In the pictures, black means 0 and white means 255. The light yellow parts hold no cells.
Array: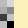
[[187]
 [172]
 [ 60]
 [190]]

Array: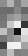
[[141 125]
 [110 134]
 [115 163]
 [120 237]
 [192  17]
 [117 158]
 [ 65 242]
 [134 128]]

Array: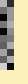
[[181]
 [111]
 [  5]
 [118]
 [  8]
 [110]
 [ 96]
 [163]
 [ 98]
 [208]]

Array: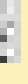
[[195 213]
 [196 213]
 [218 218]
 [205 211]
 [177 209]
 [ 95 215]
 [208 213]
 [213 206]
 [ 60 216]]

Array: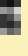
[[ 36  54]
 [153 211]
 [ 54 149]
 [ 53  76]
 [154 123]]

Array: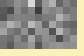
[[107 144 216 150 102 111]
 [ 90 136 133 143 143 125]
 [ 85 131 126 122 177 126]
 [143 154 186 100 131 102]
 [163 110  92 146 181 112]
 [117 136 167 144  77 151]
 [114 128 151 134 151 143]]

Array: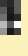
[[ 54  92]
 [ 90  90]
 [112  42]
 [186 252]
 [150  62]]

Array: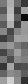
[[122 105]
 [ 88  61]
 [124  92]
 [ 92  61]
 [135 135]
 [ 60 162]
 [136 121]
 [ 69 158]
 [119 139]
 [ 54  74]
 [100 130]
 [159 141]]

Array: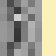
[[142 120 123]
 [148  59 165]
 [142 207 106]
 [152  66 179]
 [153  55 174]
 [153  53 174]
 [142 113 125]
 [142 172 109]]
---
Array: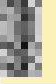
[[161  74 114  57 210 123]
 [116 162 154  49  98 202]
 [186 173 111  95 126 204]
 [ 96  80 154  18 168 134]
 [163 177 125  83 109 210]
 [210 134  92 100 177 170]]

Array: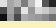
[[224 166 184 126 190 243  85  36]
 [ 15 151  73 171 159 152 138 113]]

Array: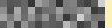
[[110  85  89 102  54 160 137 115  50 124 129  81  66  90 207]
 [165 123 161 109 147 107 147  94 138  58  97 206 143 113 116]]

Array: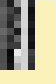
[[ 84  29 146 214  38]
 [ 92  50  79 215  22]
 [104  78  25 208  18]
 [ 96  59  60 214  18]
 [ 78  14 201 210  54]]

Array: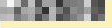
[[193 246 189 107 191  81 161 160  55 120 124 129 205  86  71]
 [185 191 125 147 168  78 120 179  76  98 126 147 209  86 114]]

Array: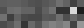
[[ 93  96  96  90  82  79  87  94 112  98  64  93]
 [113  63  96  75  71  71  89  86 111  79 104  80]]
